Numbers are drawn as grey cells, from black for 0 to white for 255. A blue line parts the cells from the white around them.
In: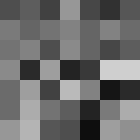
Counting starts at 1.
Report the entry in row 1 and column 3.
65
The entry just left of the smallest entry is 78
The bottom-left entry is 151
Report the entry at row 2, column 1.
122
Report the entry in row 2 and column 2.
101
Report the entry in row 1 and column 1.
78
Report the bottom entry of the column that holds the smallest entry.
14
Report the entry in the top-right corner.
86
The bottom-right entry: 144

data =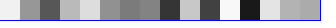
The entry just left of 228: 25
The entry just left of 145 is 221
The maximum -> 248

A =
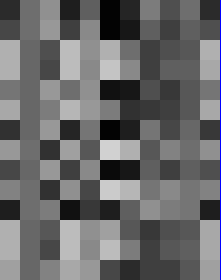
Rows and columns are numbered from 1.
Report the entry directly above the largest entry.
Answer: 3
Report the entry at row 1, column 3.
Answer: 144
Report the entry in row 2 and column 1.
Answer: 71
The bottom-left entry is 160
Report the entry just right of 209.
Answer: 176
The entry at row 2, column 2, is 110
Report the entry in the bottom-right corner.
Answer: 160
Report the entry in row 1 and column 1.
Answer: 43
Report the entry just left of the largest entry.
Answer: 87
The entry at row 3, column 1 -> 176
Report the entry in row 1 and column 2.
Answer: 110
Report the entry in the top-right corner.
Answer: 43
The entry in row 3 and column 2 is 103

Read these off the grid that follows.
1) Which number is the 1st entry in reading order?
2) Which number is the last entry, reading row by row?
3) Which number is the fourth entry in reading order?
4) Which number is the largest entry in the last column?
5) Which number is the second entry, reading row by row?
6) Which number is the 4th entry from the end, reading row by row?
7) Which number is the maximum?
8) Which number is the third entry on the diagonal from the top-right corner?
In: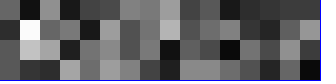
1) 102
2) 10
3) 24
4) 150
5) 17
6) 81
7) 251
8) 74

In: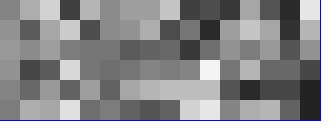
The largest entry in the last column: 230
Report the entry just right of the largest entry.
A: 117
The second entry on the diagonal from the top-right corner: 50
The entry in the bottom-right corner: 34
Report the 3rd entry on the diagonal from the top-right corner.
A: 152
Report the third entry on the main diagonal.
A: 158
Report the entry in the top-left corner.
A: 132
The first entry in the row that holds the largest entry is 146
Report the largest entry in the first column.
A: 152
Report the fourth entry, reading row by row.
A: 64
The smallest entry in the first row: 42
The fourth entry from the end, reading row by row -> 173
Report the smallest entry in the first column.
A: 124
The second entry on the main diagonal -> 91
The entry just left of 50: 166
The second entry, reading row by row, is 173
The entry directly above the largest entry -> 110
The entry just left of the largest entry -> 132
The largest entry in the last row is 230
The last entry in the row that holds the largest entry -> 70

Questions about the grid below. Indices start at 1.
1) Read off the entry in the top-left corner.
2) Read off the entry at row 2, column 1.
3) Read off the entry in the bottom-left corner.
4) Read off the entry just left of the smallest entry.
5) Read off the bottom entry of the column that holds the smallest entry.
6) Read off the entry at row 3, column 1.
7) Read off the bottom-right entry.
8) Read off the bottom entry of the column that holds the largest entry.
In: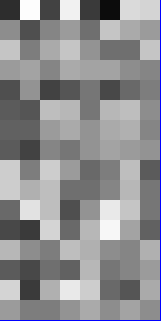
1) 45
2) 141
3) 155
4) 58
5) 141
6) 197
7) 141
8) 125
